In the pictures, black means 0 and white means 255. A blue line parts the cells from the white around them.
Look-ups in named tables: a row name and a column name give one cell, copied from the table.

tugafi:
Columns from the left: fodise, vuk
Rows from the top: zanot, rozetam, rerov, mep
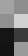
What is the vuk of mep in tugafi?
154
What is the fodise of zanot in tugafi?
163
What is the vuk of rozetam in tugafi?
209
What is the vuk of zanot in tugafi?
141
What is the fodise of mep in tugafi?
19
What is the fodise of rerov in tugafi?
21
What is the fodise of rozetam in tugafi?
144
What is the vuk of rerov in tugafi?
59

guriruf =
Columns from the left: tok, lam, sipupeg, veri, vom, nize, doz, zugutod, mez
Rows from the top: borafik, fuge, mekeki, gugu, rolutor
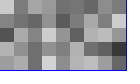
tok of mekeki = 83
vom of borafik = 113
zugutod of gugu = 97
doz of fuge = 169
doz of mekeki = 178
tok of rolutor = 157
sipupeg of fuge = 103
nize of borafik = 117
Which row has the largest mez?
fuge

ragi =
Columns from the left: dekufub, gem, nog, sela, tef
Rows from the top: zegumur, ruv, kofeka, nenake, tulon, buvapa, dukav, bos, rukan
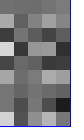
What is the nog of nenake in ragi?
150
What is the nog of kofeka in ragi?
92
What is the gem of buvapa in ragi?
109
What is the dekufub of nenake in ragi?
214
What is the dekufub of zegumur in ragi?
112
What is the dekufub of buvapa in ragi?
166
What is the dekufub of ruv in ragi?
169
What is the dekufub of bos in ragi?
117
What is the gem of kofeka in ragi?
116
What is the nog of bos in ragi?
119
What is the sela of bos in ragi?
77
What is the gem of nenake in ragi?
56
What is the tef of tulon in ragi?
61
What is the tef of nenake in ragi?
48
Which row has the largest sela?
rukan

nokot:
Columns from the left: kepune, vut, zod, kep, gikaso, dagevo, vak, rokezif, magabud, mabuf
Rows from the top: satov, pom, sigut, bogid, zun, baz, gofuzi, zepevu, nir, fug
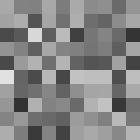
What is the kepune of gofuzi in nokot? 161
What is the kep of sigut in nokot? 94
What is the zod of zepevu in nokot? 177
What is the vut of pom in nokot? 172
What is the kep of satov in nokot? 168
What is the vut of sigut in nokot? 89
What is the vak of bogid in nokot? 117
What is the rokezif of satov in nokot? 143
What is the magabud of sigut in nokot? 106
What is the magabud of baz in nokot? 79
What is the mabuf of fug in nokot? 180
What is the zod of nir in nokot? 110
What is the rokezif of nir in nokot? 128
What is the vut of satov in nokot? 130
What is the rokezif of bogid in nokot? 126
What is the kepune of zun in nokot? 73
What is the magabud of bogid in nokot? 95
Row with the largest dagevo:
baz

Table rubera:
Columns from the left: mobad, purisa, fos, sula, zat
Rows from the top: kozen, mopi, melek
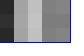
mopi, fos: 195
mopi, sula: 125
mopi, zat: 125
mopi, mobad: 48
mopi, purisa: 165
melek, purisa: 163
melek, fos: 192
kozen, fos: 192
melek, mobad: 40
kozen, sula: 128
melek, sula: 128
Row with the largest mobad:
mopi

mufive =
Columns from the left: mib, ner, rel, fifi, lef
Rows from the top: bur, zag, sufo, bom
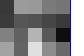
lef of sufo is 14
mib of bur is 57
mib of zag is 59
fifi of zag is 70
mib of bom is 163
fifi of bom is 141
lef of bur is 117
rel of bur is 153
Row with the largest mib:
bom

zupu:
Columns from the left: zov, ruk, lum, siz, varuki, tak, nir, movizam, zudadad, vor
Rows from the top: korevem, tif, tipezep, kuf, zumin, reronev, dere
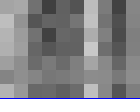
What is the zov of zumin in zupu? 159
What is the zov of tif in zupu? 190
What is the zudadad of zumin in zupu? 102
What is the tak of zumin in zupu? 127
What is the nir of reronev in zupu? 140
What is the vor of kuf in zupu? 128
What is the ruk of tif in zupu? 147
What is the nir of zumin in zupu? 165
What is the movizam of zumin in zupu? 137
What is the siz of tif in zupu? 100
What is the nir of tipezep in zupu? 173
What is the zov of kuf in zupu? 176

